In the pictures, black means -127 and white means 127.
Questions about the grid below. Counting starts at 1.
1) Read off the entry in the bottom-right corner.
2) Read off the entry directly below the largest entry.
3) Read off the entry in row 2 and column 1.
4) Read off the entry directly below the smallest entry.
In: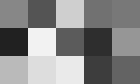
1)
-28
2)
93
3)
-94
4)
58
